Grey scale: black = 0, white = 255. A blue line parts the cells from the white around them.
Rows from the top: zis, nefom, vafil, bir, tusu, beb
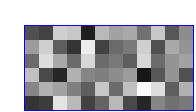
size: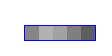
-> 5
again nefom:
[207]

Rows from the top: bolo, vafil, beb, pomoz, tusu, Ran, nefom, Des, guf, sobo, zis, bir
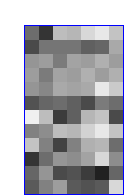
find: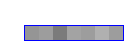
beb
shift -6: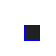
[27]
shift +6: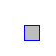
[195]
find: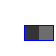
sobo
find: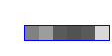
bir

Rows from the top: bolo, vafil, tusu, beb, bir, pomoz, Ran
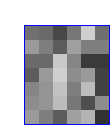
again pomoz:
[141]
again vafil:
[126]
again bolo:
[112]
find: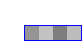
bir
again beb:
[154]
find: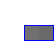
bolo
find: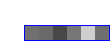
bolo

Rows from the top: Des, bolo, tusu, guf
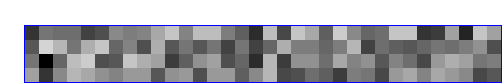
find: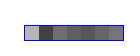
bolo
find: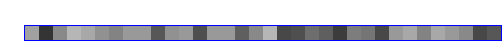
guf
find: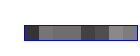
Des
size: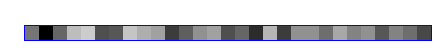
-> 29

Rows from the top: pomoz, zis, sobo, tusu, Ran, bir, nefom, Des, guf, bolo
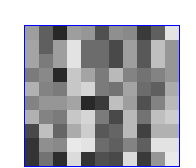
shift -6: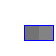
[109 125]
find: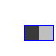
bir
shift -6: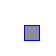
[137]
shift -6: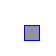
[144]
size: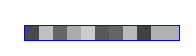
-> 11

